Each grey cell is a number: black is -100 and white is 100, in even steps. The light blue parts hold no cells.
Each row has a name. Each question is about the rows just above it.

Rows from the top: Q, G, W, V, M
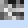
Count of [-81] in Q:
3
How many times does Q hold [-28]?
0

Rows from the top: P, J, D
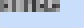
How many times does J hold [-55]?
4
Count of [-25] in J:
2
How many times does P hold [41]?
2

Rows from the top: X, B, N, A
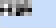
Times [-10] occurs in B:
3
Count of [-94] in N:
0
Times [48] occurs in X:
3
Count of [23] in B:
0
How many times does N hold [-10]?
1
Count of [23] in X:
3

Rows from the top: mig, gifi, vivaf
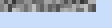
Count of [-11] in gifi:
5
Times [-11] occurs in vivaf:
4
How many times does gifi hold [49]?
2
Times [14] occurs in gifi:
5

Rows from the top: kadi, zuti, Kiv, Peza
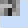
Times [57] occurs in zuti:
0
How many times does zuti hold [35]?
1

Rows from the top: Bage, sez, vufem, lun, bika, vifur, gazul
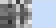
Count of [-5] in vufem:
4
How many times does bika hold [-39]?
4

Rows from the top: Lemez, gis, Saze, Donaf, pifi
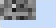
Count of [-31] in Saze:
4
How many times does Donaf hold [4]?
0
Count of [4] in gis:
3
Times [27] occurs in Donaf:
1
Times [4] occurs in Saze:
1
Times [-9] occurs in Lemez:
2

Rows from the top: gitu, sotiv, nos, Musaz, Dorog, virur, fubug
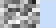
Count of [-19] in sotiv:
2
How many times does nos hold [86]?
3
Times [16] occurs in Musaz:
3

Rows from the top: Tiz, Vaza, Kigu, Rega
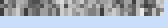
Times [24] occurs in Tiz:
8
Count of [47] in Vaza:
6
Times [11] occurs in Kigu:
8

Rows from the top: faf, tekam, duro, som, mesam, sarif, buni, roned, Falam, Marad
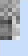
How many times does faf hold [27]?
3
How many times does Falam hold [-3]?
3
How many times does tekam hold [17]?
1
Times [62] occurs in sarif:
1

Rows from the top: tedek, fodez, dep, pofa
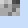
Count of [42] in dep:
1
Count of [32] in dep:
3
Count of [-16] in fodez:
0
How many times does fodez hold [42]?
1
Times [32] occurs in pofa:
3
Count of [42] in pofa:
1
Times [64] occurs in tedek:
1

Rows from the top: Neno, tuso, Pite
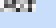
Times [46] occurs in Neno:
2
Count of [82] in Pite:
2
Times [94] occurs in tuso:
4
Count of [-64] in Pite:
2
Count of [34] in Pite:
1

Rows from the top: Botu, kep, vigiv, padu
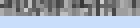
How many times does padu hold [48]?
5
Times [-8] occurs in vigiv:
2
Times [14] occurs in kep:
6
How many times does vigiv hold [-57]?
0
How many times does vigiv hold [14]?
6
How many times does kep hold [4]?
3
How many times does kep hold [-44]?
7

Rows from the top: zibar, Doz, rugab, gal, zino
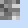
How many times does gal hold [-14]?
2
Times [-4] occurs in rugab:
4
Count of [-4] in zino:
2
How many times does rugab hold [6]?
0
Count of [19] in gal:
1

